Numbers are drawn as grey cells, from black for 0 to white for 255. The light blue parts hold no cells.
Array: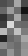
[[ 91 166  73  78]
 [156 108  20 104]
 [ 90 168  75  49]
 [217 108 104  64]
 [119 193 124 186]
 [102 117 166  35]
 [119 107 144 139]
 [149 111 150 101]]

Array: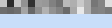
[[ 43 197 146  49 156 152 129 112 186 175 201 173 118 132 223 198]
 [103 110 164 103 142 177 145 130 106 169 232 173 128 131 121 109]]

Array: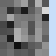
[[106 134 159  81 177  86 105]
 [ 48  80  27  93 124 215 114]
 [166 122 119 115 136  34 118]
 [ 30 122 132  83 141 113  71]
 [ 81 173 142  82 154 115  77]
 [ 26 176 153 121 156  96 102]
 [103  16  61  90 100 146  89]
 [111  89  93  82 142 137  99]]

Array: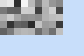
[[231  46 245 185 122 185 150 136 222]
 [ 98  96 206 204  65 177 206  71 120]
 [203 166 144 148 141 179 189 193 179]
 [ 52 100  93  42 195 156 162  58 151]
 [123 175 183 179 109 148 112 191  98]]

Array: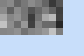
[[138 101 120 139 125 101  57  85 130]
 [ 97 139 117  83 104 127  99  62 140]
 [134 146 119  60 115 169 186  65 168]
 [141 108 152  64 133 106 105  38 194]
 [136 145 114 132 139 152 193 124 133]]

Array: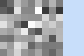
[[107 190 154 130 189 124 179 124  77]
 [ 78 226 136 135 255  56 140  55  96]
 [174 164 150 147 146 213 156 221 187]
 [184 122  65 251 228 185 205 175 225]
 [158 185 235 114  83 178 173 182 171]
 [114 165 160 153 215 166  87 184 119]
 [156 224 200 103 138 121 123 125 188]
 [166 212 152 136 166 124 103 138 132]]
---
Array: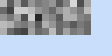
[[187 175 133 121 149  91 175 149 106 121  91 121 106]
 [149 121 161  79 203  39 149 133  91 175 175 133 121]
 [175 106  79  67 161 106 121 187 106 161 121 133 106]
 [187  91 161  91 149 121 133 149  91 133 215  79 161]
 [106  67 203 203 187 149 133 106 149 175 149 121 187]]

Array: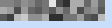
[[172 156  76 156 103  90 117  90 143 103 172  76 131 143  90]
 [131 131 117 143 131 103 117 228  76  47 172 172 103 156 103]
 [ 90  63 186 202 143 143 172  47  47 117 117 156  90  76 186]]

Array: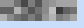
[[150 150 113  72 125  85 138 150 164 164 164]
 [178 138 113  98 125  98 150 178 125 138 164]
 [ 98  98 178 125  85 113 138 191  59  98 113]]

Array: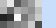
[[190 231  91 133 160 215]
 [ 91 118 133 145 203  76]
 [176 105 176 160 145 190]
 [ 34  47 247 118 160 203]]

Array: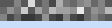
[[104 146 118 202  88 161 118 186 161 161 146 233 104 146 131 186]
 [ 88  88 131  88 218  88 118  72 174 118 104 131 146 104 131  88]
 [131  72 104  57  57  72 146  72  57 131  72  57 104 131 104  88]]

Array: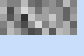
[[114 186 160 114  75  88 186  88 186 174 129]
 [129 174 114  75 144 215 129 174 144 174 100]
 [160 129 129 186 114 100 129 144 114 186 129]
 [160  88 144  49 199 160 160 199 144 100 160]
 [186  75 160 215 174 114 160 144 144 100 144]]

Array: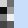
[[125 240]
 [ 13 155]
 [211 110]
 [ 68  95]]

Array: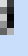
[[100 176]
 [219  60]
 [116  33]
 [147  20]
 [203   6]]

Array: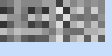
[[190 159 190 175 175 175 147 122 175 122 110 110 175 175 190]
 [190 147 147 110 190 147 205 159  94 219 122 110 122 110 147]
 [110 122 159 135 135 135 159 159  63 175 135 159 135 147 135]
 [ 78 110 147  94  78  94  94 159 219  94 175 205  94 205  94]
 [ 50  94 147 135  63  94  63 147 219  63 175 205 135 190 122]
 [ 50  78 159 122  50 110  50 159 232  50 175 205 122 205 135]]
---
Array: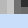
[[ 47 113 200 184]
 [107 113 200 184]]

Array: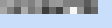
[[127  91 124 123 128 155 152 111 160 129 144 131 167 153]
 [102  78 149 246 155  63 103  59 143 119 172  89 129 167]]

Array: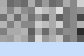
[[208 137 171 118 107 154 113 172 107 119 107 171]
 [145 137 116 222 171 188 209 130 142 177 134 177]
 [ 71 137 119  96 171 102 150 115 166 109 175 115]
 [178 137 117 208 170 189 205 136 136 174 129 181]
 [ 43 137 140 118 163 106 170  95 180 170 170 128]
 [ 89 137 117 198 173 153 215 115 166 182 155 161]]

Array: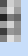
[[180 207  82]
 [159 221 148]
 [104 124  35]
 [145 211 160]
 [140 151  60]
 [185 222 127]]

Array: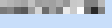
[[183 130 130 203 200 150 172 160 163 157 192 163 171 179 187]
 [128  40 114 254 202 234 121 160 107 212 156  87  99 132 121]]

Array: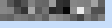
[[ 97 163 127 130 134  43  50 155 102 105 130  82  58  87 132]
 [ 80  81 139 234 144   5  49  39 116  91 168  51  81 131 135]
 [126  97 117  68  94 122 133 145  98 121 104 117 121 100 106]]
